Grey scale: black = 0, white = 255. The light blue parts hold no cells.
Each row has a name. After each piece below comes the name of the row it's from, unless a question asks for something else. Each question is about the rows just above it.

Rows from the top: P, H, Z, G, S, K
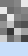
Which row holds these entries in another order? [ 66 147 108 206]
K
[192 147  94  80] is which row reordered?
G
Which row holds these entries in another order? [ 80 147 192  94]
G
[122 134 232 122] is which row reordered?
P

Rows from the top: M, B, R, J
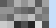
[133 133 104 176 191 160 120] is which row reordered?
R
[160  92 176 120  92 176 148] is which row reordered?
M

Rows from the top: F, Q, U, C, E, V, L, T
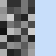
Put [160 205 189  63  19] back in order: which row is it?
E
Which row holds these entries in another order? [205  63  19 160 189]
E
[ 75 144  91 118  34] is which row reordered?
C
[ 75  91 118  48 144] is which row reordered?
Q

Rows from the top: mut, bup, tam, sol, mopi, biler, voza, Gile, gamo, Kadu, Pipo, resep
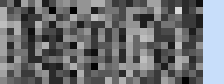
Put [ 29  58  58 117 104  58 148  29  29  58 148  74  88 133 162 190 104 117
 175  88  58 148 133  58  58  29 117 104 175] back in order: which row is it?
tam
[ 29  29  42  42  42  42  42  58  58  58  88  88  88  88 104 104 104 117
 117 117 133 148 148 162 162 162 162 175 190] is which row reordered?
gamo
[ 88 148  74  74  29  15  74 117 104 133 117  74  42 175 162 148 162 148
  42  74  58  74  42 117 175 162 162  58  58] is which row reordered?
mopi
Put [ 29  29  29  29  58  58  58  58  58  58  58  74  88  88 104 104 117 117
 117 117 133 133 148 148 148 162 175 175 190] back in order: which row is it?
biler
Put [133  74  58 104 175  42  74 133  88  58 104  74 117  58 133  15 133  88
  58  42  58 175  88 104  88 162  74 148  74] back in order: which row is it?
Pipo
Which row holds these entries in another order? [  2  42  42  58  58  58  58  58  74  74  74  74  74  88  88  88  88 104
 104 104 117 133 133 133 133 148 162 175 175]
resep
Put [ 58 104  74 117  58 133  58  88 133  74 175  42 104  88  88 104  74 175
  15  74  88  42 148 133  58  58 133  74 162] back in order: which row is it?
Pipo

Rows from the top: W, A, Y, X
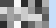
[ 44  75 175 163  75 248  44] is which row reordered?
W
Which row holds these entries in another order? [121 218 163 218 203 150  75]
A
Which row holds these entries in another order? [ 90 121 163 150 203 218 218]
Y

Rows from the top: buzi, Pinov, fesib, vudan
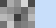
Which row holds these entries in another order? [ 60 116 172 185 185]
fesib
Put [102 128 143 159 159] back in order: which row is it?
Pinov

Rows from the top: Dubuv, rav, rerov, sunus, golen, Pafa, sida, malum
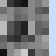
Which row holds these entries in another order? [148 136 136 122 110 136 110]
sida
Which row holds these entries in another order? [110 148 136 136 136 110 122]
sida
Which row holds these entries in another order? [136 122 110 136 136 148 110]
sida

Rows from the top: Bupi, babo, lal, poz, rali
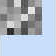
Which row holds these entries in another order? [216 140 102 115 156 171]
lal
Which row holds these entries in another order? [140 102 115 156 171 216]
lal
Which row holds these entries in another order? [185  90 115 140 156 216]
poz
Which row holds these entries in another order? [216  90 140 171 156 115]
Bupi
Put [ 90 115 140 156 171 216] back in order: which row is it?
Bupi
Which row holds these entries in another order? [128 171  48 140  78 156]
rali
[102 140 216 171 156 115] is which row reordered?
lal

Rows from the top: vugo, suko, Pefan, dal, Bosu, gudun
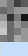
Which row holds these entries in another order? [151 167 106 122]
gudun
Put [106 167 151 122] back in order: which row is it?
gudun
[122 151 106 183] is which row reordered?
dal

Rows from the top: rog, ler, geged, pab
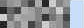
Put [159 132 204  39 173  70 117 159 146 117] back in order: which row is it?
rog
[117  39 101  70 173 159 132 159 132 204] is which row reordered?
ler
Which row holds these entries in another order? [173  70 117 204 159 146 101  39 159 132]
pab
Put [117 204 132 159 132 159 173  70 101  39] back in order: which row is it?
ler
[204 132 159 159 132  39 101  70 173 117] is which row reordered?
ler
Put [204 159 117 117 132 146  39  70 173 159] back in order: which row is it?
rog

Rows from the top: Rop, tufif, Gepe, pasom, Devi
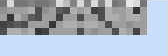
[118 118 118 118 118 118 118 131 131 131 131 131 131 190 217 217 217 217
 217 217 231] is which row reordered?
Rop
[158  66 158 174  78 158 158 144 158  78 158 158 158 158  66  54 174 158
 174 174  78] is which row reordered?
Devi
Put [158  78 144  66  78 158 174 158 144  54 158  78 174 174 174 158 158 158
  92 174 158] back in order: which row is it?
tufif
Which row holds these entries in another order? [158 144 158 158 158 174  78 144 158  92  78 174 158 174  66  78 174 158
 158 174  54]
tufif
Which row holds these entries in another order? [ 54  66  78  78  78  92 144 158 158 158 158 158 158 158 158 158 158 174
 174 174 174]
pasom
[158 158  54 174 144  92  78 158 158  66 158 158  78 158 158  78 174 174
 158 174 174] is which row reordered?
Gepe

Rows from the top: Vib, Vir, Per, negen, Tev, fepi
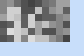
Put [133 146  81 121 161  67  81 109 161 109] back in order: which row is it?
Vib
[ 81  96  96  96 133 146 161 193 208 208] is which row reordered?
Per
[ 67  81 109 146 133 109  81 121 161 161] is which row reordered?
Vib
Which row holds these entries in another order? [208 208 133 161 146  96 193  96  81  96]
Per
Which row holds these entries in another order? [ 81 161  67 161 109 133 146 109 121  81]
Vib

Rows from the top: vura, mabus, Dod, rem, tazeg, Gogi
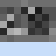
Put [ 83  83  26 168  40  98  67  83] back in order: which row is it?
mabus
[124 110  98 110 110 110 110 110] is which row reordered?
Gogi
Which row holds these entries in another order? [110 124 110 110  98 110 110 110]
Gogi
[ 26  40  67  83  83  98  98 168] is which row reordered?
Dod
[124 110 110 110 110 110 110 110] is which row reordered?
vura

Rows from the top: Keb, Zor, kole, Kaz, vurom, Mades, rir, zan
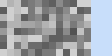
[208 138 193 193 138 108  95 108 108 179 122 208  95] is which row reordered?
rir
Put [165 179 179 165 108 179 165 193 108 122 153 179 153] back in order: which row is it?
Kaz
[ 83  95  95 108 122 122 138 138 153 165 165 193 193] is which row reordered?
vurom
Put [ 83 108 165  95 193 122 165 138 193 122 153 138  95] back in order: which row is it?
vurom
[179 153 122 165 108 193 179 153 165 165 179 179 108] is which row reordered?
Kaz

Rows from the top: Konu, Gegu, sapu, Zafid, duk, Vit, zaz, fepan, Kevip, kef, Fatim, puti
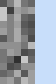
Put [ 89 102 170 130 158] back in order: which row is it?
duk
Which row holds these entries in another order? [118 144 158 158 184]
puti
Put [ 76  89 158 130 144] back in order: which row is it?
Zafid
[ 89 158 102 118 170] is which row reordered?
Fatim
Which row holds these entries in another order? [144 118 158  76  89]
fepan

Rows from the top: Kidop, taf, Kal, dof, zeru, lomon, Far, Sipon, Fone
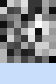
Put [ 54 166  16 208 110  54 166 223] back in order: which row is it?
lomon
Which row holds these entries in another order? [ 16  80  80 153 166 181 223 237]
zeru

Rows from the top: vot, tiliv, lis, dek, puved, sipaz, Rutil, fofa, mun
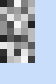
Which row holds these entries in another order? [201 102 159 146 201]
tiliv
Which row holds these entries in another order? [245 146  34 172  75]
dek

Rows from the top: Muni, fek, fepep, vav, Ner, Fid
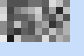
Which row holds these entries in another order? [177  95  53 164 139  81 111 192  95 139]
vav
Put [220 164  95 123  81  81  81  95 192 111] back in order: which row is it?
fepep

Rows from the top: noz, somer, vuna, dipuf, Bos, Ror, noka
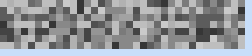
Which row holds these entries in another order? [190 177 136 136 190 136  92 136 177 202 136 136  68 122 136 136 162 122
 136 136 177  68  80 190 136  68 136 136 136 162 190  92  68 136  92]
Ror
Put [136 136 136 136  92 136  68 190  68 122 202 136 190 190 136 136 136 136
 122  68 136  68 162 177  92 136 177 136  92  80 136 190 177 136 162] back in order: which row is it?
Ror
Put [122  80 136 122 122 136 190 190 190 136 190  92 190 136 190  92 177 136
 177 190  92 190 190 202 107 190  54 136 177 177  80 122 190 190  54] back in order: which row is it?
noka
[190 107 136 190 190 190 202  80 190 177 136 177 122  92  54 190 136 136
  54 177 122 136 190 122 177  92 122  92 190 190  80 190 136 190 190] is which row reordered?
noka
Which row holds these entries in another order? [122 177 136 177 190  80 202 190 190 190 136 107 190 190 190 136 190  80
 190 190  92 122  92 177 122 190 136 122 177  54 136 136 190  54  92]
noka
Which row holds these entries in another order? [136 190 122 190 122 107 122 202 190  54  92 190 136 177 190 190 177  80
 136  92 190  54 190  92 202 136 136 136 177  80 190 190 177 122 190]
somer

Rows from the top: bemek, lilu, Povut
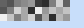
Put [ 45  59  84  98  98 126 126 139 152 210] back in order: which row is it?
bemek
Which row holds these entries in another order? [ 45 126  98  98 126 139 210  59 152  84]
bemek
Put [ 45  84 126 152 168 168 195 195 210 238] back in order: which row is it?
lilu
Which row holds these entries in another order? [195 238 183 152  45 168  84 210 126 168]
Povut
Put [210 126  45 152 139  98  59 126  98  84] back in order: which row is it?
bemek

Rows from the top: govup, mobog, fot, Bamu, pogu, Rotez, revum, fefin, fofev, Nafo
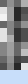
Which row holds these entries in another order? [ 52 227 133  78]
pogu
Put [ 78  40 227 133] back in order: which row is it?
Nafo

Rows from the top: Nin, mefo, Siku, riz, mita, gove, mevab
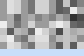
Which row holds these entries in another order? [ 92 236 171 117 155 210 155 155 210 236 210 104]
riz
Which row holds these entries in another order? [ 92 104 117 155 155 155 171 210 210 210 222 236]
mefo
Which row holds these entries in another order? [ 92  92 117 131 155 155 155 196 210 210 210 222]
Nin

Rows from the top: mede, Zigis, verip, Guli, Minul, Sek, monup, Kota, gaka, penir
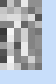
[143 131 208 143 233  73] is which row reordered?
Sek
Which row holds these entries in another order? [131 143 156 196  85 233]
monup
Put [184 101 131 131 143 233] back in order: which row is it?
Guli
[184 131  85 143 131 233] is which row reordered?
Kota
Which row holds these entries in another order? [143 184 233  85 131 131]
Kota
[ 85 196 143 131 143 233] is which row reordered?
mede

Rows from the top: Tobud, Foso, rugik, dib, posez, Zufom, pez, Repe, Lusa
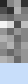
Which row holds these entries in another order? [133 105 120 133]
rugik
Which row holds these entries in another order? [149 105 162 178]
Lusa
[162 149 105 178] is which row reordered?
Lusa
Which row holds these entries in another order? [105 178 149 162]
Lusa

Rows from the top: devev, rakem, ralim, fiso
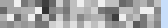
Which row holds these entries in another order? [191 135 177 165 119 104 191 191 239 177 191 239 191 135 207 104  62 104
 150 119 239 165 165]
devev
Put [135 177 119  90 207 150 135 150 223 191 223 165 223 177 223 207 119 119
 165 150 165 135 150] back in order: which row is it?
fiso
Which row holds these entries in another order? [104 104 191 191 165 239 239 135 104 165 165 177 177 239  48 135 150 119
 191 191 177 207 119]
rakem
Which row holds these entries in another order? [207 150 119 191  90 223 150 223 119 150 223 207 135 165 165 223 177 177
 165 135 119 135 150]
fiso
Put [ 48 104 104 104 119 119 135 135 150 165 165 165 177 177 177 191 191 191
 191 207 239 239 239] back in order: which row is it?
rakem
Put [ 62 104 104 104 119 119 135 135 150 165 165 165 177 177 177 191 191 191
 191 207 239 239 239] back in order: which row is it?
ralim

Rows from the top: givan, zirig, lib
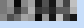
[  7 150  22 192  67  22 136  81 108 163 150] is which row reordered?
lib
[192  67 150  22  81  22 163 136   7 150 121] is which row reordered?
givan
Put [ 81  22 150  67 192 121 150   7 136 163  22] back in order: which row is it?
givan
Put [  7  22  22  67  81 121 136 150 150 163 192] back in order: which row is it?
givan

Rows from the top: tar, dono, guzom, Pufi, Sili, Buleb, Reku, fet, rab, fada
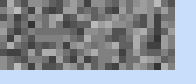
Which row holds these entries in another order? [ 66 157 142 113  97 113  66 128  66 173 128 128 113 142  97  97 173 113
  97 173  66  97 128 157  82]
Reku
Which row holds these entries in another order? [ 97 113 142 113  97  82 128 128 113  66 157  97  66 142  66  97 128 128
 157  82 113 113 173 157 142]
rab
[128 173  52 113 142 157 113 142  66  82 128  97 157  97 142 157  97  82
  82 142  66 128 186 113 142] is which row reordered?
fada
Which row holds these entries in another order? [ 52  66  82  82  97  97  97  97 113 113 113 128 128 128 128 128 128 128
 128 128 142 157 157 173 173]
Buleb
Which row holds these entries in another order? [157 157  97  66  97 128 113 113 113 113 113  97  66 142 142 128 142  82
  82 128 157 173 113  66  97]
Sili
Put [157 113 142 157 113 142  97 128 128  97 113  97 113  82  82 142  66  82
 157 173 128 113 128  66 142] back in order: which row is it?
guzom
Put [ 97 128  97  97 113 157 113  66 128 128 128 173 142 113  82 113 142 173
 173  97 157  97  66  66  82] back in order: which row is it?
fet

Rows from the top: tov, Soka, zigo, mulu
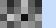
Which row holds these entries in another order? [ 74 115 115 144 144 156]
mulu
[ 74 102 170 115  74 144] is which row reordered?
Soka

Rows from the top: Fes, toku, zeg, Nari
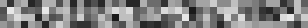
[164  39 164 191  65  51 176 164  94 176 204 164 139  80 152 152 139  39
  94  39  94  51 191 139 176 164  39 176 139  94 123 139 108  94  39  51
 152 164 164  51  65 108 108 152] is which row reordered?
Nari
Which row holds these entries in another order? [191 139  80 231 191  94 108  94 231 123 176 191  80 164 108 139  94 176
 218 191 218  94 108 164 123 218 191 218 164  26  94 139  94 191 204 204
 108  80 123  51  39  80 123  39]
toku
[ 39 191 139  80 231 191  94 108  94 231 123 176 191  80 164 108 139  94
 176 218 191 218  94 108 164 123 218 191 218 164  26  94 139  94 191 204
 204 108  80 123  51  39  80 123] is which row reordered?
toku
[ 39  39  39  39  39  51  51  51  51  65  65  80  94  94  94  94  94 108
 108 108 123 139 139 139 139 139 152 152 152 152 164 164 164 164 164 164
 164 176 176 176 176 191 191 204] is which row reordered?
Nari
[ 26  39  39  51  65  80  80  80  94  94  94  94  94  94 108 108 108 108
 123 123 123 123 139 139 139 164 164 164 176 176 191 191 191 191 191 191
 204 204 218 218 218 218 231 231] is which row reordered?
zeg
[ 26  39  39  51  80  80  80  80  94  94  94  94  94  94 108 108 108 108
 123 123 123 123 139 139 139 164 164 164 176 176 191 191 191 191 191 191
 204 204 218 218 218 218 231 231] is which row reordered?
toku

